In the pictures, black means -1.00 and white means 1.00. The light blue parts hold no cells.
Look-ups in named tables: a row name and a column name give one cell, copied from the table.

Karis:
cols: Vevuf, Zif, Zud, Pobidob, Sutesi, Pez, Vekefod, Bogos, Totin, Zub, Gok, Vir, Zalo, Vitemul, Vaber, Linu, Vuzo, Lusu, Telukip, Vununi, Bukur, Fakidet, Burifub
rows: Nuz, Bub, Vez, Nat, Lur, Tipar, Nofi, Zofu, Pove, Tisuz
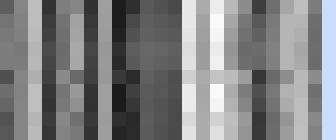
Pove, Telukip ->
-0.57
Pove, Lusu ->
0.20
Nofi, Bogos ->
0.25
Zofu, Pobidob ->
-0.59
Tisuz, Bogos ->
0.24
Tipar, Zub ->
-0.66
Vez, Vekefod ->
-0.52
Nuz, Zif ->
0.04
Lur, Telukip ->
-0.19
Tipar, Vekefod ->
-0.50
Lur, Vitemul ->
0.76
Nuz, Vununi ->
-0.13

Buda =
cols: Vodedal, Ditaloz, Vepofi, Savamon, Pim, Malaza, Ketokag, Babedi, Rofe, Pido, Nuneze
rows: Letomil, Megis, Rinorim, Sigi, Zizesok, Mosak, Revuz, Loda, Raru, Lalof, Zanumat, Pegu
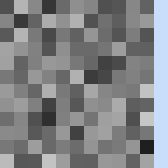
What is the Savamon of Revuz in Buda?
0.37
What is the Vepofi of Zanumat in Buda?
0.23
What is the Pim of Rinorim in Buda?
-0.06
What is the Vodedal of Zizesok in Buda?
0.26
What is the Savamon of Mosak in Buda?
0.02
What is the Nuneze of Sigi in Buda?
-0.25
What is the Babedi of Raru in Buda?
0.25
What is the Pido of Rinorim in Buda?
-0.02
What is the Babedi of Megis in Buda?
-0.12
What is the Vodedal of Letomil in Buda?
-0.37
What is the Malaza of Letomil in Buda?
0.12
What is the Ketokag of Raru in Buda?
-0.09
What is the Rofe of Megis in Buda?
-0.26

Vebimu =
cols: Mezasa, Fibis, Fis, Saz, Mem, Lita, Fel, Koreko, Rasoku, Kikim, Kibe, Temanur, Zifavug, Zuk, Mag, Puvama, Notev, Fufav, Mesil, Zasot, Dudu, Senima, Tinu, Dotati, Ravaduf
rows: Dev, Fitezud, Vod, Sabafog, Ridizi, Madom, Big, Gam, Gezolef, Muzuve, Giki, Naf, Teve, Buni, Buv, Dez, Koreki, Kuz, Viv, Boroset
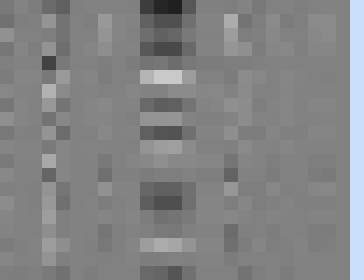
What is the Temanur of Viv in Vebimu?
-0.01
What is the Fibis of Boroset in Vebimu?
-0.02
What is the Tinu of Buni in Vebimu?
0.05
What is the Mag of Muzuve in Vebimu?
0.03
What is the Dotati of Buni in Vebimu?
0.06
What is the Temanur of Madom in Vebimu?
0.58
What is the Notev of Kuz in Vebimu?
-0.12
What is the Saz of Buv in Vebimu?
0.19
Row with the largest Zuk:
Madom

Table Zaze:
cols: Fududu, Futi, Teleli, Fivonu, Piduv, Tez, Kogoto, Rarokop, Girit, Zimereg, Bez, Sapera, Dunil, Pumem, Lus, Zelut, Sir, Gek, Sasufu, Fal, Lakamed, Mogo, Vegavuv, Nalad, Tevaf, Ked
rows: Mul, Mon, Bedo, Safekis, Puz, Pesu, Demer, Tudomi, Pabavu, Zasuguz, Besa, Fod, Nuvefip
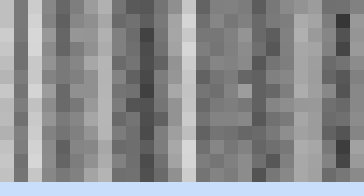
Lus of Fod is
-0.02
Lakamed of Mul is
0.08
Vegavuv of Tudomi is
0.20
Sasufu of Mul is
-0.28
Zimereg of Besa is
-0.14
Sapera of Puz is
-0.23
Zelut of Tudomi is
-0.04
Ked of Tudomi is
0.07
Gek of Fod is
0.10
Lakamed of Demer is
-0.01
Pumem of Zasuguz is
0.49
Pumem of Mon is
0.67
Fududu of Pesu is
0.42
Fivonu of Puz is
0.15
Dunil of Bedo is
0.30

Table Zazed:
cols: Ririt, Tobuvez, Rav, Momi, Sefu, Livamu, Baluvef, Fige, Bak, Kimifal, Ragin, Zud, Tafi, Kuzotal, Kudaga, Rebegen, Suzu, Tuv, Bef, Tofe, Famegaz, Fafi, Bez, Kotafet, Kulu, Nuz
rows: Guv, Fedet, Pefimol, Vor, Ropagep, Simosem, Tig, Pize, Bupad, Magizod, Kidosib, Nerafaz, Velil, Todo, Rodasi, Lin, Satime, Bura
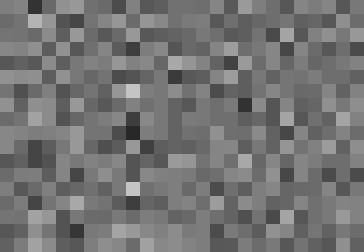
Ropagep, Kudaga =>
0.03
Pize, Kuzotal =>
-0.31
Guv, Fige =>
-0.17
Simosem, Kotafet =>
-0.14
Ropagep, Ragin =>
0.07
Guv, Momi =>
-0.18
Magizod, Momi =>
0.00
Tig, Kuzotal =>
-0.11
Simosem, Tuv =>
-0.26
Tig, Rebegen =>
-0.40

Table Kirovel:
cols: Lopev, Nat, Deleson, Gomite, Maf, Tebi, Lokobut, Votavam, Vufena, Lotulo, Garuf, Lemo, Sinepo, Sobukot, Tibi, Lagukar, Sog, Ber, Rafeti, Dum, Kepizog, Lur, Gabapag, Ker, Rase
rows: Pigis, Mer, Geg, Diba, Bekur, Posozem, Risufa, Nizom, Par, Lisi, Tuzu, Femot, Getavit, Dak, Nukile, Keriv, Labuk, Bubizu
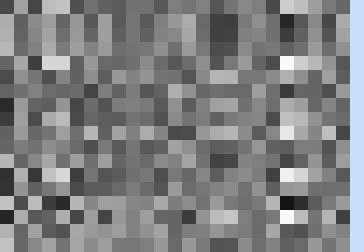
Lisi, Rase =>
-0.45
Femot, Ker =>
-0.28
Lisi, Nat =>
0.21
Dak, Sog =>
0.09
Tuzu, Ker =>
-0.35
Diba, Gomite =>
0.34
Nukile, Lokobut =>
0.05
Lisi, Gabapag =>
0.04

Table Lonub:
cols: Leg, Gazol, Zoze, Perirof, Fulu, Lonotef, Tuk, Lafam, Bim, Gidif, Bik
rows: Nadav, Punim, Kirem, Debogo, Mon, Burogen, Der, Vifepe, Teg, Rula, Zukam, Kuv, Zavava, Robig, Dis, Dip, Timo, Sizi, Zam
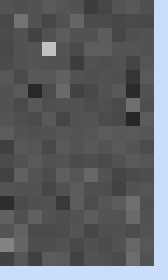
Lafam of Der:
-0.36
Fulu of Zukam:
-0.30
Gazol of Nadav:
-0.37
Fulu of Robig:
-0.36
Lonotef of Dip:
-0.36
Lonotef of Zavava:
-0.33
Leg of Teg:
-0.34
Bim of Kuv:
-0.36
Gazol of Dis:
-0.41
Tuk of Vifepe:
-0.40
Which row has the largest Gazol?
Punim

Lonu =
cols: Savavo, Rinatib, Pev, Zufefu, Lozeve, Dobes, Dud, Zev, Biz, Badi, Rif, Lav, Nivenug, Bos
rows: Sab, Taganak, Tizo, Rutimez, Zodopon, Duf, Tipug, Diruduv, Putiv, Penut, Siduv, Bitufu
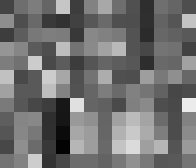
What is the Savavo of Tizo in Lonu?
-0.52
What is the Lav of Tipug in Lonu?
-0.23
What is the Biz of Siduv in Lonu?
0.54
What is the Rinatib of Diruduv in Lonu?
-0.32
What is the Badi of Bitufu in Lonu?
0.14
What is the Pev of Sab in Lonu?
-0.02
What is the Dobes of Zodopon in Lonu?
-0.53
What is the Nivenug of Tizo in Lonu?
-0.24
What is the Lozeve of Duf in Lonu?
0.31
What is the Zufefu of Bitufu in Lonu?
-0.60
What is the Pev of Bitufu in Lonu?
0.61
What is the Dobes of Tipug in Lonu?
-0.36
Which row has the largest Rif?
Penut

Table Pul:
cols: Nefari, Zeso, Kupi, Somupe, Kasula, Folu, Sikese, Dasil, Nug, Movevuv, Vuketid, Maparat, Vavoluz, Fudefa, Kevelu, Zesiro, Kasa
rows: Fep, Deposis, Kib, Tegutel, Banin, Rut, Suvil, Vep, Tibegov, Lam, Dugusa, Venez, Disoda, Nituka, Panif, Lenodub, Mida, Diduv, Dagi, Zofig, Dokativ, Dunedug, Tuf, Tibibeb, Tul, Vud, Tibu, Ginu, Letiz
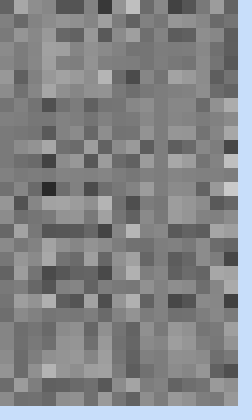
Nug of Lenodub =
-0.08
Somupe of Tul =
-0.13
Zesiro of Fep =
0.22
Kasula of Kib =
-0.19
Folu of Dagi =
-0.16
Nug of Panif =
-0.12
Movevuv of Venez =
-0.24
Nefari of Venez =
-0.04
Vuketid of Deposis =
0.01
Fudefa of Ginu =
-0.14
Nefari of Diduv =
0.08
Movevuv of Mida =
0.43
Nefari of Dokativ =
-0.05

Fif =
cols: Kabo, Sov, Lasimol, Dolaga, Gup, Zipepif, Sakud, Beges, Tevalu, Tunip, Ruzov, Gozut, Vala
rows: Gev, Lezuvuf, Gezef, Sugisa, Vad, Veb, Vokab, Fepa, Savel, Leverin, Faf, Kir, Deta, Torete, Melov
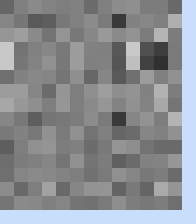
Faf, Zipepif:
0.00
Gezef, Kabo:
0.18
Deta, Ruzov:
-0.06
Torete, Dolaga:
0.27
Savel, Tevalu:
-0.55
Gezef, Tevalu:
0.08
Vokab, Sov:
0.22
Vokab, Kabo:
0.22
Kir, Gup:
-0.08
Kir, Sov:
-0.03
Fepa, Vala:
-0.08
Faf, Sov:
-0.01
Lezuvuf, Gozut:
0.00
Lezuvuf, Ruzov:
0.06
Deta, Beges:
-0.04
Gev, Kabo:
-0.20
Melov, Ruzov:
-0.06
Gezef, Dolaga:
-0.10

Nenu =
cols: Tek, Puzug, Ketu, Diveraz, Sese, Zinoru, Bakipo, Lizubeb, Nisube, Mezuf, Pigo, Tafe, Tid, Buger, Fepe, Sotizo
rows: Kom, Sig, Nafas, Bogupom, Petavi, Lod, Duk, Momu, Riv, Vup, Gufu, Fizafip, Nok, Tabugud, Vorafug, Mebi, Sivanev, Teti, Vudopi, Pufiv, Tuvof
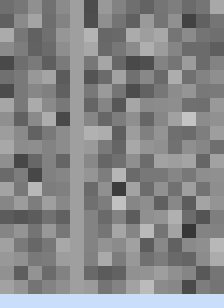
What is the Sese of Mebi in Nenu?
-0.24
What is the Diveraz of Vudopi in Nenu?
-0.03
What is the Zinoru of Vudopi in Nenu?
0.25
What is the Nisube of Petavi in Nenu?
-0.19
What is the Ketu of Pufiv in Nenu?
0.15
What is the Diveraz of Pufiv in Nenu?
-0.16
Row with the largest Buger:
Riv

